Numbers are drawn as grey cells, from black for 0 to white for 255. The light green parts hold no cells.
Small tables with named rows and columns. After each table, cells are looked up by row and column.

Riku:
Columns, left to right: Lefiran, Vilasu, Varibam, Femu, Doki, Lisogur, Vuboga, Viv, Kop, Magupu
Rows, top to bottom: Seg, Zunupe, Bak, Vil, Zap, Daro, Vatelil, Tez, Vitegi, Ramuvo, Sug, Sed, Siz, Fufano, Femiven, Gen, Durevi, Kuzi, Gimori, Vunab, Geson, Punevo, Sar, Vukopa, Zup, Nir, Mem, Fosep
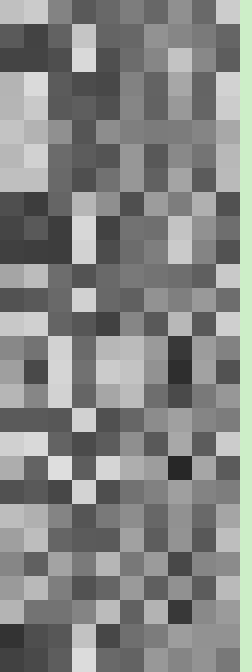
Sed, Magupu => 201
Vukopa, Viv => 72
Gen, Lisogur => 195
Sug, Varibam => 61
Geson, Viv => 159
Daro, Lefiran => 195
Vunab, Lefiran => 173
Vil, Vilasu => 218
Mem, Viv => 157
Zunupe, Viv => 134
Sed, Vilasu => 188
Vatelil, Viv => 137
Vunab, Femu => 93
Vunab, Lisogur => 174
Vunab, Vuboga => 157
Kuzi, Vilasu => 90
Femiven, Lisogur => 187
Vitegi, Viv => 125
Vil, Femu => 76
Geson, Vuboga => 129

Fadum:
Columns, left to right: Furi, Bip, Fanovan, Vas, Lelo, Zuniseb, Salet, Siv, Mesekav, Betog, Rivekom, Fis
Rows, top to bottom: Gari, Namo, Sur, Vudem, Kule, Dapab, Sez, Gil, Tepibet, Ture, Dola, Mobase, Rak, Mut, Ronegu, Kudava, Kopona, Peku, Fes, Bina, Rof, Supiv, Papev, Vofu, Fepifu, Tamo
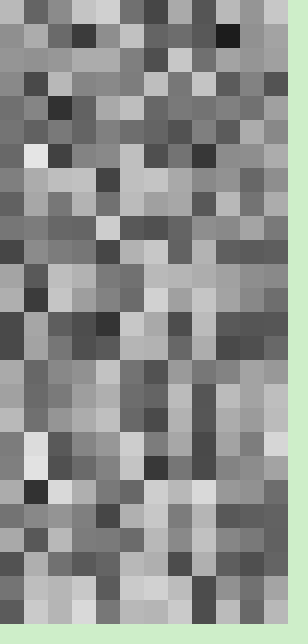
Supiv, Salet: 199
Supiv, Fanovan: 148
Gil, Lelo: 67
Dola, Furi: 70
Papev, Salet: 183
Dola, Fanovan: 124
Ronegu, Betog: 73
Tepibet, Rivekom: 115
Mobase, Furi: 164
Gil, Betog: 146
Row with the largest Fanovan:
Rof

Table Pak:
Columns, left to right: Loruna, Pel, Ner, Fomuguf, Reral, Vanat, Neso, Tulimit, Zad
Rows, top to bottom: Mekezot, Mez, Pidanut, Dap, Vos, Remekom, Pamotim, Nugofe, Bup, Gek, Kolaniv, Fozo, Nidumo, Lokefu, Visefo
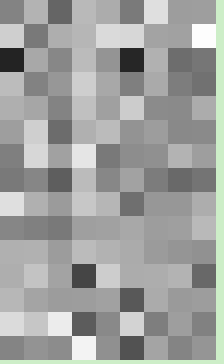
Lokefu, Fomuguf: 92
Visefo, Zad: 149
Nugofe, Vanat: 162
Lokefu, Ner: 236
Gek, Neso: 157
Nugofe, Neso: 124
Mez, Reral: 218
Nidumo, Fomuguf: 157
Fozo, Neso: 173
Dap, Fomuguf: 206
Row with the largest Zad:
Mez

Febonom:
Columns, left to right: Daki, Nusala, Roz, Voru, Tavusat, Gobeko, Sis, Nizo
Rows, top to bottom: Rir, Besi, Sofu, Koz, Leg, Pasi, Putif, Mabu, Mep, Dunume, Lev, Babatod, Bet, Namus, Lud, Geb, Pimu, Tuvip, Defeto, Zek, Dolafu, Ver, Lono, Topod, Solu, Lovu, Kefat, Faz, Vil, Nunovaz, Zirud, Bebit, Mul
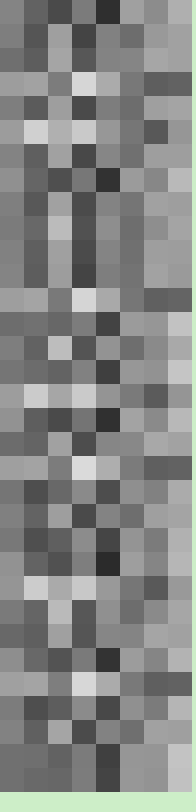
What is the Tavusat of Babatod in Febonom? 126
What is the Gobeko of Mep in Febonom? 117
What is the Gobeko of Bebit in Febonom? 150
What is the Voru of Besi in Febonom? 68
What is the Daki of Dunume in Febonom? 123
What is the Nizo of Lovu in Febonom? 166
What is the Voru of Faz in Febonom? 122
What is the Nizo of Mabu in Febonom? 185
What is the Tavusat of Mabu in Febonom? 50
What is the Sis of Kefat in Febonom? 165
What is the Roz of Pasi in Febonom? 176
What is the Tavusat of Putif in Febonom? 134
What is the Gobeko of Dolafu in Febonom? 143
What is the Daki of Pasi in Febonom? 156

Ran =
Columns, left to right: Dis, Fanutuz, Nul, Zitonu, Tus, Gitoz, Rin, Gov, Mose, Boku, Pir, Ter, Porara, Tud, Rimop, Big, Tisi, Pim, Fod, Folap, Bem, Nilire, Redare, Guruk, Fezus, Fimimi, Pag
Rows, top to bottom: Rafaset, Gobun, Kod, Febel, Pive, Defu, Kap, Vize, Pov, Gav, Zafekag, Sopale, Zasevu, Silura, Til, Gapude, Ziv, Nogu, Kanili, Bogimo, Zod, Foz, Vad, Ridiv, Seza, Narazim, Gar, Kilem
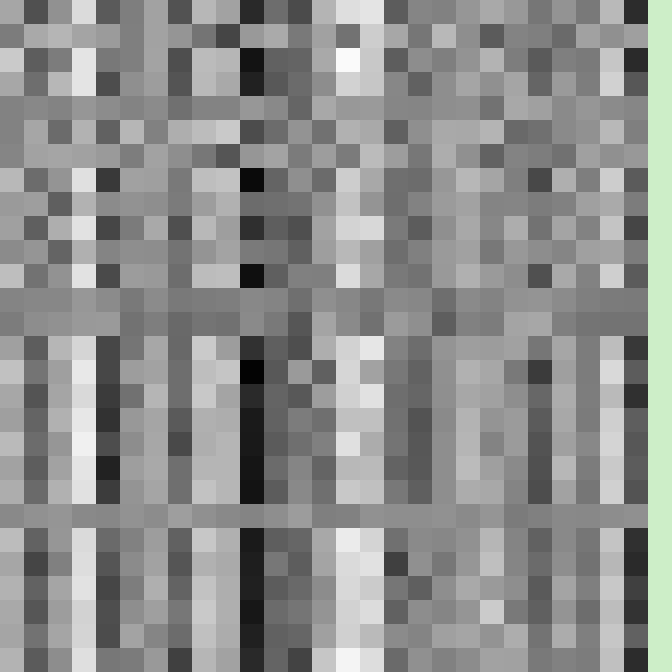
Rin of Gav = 169
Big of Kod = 200
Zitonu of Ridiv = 221
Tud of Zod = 111
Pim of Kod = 141
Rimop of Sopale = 219

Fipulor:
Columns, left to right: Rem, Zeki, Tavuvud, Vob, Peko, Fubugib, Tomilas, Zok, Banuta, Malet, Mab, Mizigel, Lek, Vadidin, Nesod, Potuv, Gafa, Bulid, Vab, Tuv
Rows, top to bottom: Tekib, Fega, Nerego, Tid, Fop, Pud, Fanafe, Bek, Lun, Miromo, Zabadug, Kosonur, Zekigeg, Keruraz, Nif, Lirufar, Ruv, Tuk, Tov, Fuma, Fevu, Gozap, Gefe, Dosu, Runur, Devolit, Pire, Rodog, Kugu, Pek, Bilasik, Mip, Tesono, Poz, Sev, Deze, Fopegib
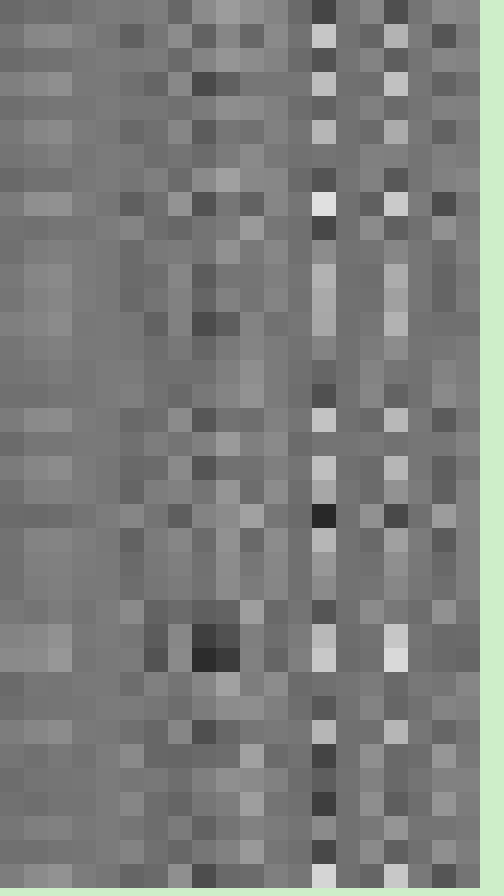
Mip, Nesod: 112
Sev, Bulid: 116
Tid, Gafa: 192
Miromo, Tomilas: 110
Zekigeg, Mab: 116
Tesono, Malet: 143
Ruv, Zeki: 112
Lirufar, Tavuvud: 122
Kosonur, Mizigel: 127
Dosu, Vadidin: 152
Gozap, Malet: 139
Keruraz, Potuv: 119
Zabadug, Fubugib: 107

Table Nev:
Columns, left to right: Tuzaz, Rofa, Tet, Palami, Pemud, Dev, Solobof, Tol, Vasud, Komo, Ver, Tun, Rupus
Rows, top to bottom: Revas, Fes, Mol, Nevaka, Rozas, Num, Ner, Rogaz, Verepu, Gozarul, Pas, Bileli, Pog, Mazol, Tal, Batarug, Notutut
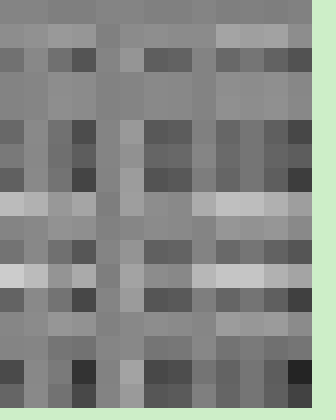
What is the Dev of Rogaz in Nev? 156
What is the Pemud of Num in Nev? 132
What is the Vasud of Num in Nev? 128
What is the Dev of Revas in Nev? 132
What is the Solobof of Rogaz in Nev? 83
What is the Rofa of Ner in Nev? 136
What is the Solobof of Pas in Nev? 96
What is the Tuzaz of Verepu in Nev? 187
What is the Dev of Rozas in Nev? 132
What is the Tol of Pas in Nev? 99
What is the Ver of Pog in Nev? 116
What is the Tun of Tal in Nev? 112
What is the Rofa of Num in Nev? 137
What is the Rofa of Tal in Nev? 133
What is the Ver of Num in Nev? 117
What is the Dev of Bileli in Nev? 163
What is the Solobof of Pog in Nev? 85
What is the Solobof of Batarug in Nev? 72

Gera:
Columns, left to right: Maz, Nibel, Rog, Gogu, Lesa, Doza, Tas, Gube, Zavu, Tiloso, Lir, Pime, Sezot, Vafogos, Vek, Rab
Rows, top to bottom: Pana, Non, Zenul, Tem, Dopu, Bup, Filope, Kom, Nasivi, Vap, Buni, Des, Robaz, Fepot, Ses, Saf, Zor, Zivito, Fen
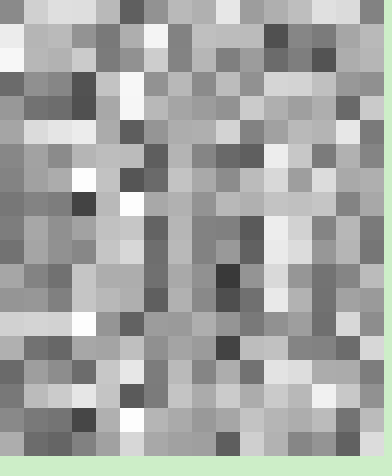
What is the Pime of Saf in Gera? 227
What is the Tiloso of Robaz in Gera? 78
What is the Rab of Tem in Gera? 144
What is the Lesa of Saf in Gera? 199
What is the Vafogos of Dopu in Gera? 174
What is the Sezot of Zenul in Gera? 126
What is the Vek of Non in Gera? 166
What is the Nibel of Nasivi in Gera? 131
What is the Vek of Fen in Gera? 97
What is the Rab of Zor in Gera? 145
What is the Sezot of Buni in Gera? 220
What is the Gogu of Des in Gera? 197
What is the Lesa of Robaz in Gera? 184
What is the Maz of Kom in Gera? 131
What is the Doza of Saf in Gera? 231
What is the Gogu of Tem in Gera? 82
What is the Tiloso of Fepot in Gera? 149
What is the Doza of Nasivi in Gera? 253
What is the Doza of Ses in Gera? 191
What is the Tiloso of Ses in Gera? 67

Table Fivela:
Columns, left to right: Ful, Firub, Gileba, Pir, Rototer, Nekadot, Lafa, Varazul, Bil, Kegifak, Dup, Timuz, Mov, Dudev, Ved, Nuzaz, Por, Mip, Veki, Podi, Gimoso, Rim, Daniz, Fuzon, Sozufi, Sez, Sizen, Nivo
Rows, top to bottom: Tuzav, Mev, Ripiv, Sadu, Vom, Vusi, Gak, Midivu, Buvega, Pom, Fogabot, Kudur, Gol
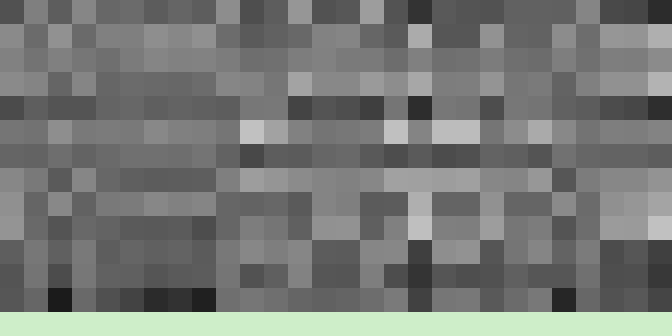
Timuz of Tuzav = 93
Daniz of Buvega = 101
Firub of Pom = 105
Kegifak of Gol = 111
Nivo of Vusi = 131
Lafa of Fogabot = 96
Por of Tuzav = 83
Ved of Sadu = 136
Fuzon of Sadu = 99
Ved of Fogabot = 91
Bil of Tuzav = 93
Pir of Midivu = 134
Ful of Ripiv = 129
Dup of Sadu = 131
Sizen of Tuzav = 70
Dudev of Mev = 130
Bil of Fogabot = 91
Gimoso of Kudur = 81
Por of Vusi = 192
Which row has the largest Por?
Vusi

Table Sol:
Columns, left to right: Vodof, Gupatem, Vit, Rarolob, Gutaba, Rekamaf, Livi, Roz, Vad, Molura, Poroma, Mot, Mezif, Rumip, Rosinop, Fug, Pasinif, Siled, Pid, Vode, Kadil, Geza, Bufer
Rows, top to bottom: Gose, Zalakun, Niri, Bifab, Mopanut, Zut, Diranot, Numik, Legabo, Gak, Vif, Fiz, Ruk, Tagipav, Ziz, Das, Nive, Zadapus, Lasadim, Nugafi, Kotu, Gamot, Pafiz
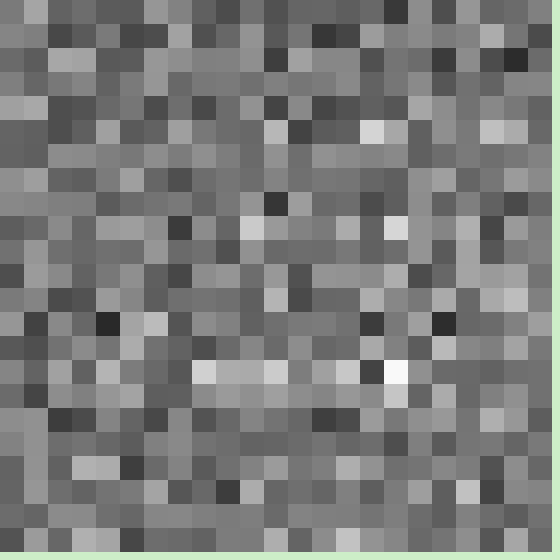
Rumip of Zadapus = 63
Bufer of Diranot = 130
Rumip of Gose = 102
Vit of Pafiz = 103
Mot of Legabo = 54
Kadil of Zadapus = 175
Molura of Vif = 80
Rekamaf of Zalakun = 71
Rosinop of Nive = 151
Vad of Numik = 109
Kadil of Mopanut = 136
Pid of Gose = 78
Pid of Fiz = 103
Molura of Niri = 129

